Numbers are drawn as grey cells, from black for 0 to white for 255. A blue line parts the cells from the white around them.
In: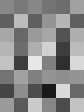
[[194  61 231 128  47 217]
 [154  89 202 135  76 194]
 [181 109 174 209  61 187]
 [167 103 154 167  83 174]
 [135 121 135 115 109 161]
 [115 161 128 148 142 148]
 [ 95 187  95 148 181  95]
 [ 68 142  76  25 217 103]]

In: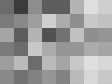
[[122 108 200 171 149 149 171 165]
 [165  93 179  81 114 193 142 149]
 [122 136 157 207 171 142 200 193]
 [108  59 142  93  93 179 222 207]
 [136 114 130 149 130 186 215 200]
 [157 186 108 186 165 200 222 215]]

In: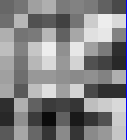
[[190 130 198 237 144 231 160 122  46]
 [167  89 190 224 160 211  73  46  46]
 [167 116 183 217 152 211  81  65  40]
 [103 116 160 175 122 130 122  97  73]
 [160 110 152 152 144 138 144 130 175]
 [175 116 122 183  97 167 224 231 130]
 [ 89 167 103  53 138  53 138 152 198]
 [ 46 175  97  59  65  53 190 204 217]
 [110 183  81  89  65 116 204 237 217]
 [ 40 144  59  11  97  25  53  81 204]]

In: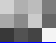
[[169 138 203 102]
 [209 176 188 125]
 [ 56  82  68 244]]

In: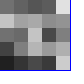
[[113 106 196  73 127]
 [ 66 127 181 154 175]
 [196 162 169 141 147]
 [113  98  85  92 225]
 [ 32  52  73  58 204]]

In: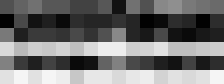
[[225 245 225 245 237 199 231 231 217 231 237 211 225 217 225 245]
 [217 185 205 199 211 191 217 237 237 205 211 225 191 191 199 205]
 [ 81  99 113  87  87  66  66  87  18 113  81 136 143 121 113 106]
 [121  31  58  58  51  73  51  81 136  37  24  73  18  10  24  31]
 [129  58  31  66  45  10  18  99 129  73  58  31  18  66  24  45]
 [  2  73  18  31  10  45  37  37  51  37   2  10  45  37   2  45]]

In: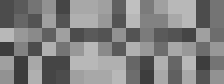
[[146  61 176  69  76 160 168 168 184 109  61 168  96 168  83 146]
 [160  61 168  69  69 184 184 176 176 102  69 176 102 184  61 116]
 [184 152 138  96 160  76  90  83 146  83 123  90  83  69 160 109]
 [ 76  90 116 146  69 168 168 160  96 192 123 160 184 184  76 116]
 [ 76 102  83 160  83 176 176 152  83 184 130 130 168 184  76 116]
 [ 61 130  76 176 116 152 184 138  90 176 152 109 168 152 109 152]]

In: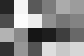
[[ 76 252 237 144 118 131]
 [ 37 245  89 124 171 156]
 [ 49 150  83 222 200 214]
 [179 138  21  29  62 104]]
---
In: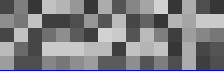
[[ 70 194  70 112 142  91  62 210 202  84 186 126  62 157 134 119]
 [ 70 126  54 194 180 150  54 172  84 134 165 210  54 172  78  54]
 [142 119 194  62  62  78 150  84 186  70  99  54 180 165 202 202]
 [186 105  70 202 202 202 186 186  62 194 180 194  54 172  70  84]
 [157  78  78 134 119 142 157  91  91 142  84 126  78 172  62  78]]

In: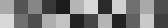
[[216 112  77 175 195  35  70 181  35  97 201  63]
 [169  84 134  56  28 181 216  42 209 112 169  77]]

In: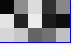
[[214 199 100 114 192]
 [  7 141 220  50 135]
 [228  35 236  27  13]]

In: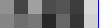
[[133 111 119  40 103  53 209]
 [145  68 160  76  84  60 216]]

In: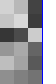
[[196 216  60]
 [210 184  67]
 [150 169 101]
 [190 163  89]
 [143 128 115]
 [ 54  75 204]]

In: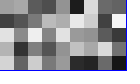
[[160 168  91  78 147  28 218 106  99]
 [226 139 239 133 226 154 147  91  57]
 [212  99 205 121 154  43  36 106  22]
 [ 65  84 121 187 174 233 205  65 245]
 [180  50 127  84 147 193 168 218 114]]

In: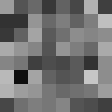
[[178 157 149 119 105 112 119 157]
 [170 149 133  84 149 126 105 170]
 [133 119  63  77  71  90  50 141]
 [ 71 112 126 119 133  84  77  63]
 [ 56  98 164  90 112 141 133 141]
 [157  84 105  56  98  71 178  63]
 [ 50  50 149 105 126  98 126 191]
 [185  14 164  98  84  90 198 141]]

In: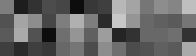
[[ 90 170  82  13 111 149  96 157  36  50 104 104 111  50]
 [ 82 164 141  70 126 176 126  42 199 149 104  96  90 118]
 [ 63  42  63  56 104 118  76 141 111  76  82  96  90 170]
 [126  29  50  76  70  13  56  63 184 164 118 141 133 191]]
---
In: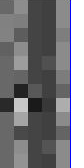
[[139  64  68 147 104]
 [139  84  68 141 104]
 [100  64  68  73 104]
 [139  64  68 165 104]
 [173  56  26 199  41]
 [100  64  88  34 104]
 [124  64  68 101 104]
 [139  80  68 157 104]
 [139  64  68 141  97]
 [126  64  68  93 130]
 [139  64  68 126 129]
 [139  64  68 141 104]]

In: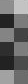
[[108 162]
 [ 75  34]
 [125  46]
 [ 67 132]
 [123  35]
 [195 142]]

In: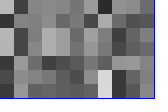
[[136  87  57 217  98  91  94 102  97 151  58]
 [128 100  56 216 141  77  93 120 131 140  74]
 [132 152 149  95 119  90  77  65 109 153  57]
 [106  95  72 120 150 115 157 174 135  70 180]
 [127 100  63 126 160 106 157 174 126  70 182]
 [ 87  81 107 171  73 121 105 140 128 131  53]
 [108 139 145  43 154 117 134 138 134  65 185]]

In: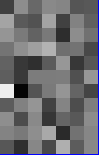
[[136  92 175  73 135  47  87]
 [134 114  42 169 142 121 131]
 [140  88 101  54 137  76 142]
 [126  77 132  66 149 129  92]
 [ 68 100 149 122  84   4 237]
 [151  80 125 124 124  57  94]
 [ 87  55 151  91  47  56  98]
 [ 72 115 111 178 159 143 116]
 [113 141  45 121  98 122 149]
 [ 96 130  65 163  82  90 164]
 [ 88  85 133 137 104 141  64]]

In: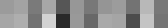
[[116 196  76 165 169 104 153  41 210 114 174 166]
 [120 184 115 156 149 120 151  86 167 122 163 155]]

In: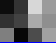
[[161  76   7 127]
 [143 170  66  49]
 [155 215  51  13]]

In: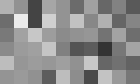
[[119 153 195  74 141 189  93 145 154 148]
 [ 98 113 102 199 145 159 151 156 150 189]
 [164 119  51  92  84 128 197 160 155 138]
 [110 163 115 150 146 139 157 199 162 121]
 [133 101 177 135 194 147 208  68 235 109]
 [ 89 130 103 161 107 147 166  68 146 178]]

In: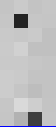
[[197  62 178 197]
 [196 206 217 198]
 [195 189 197 204]
 [195 195 202 204]
 [196 198 201 201]
 [192 192 209 202]
 [192 202 199 201]
 [197 198  35 198]
 [198 195 202 196]]
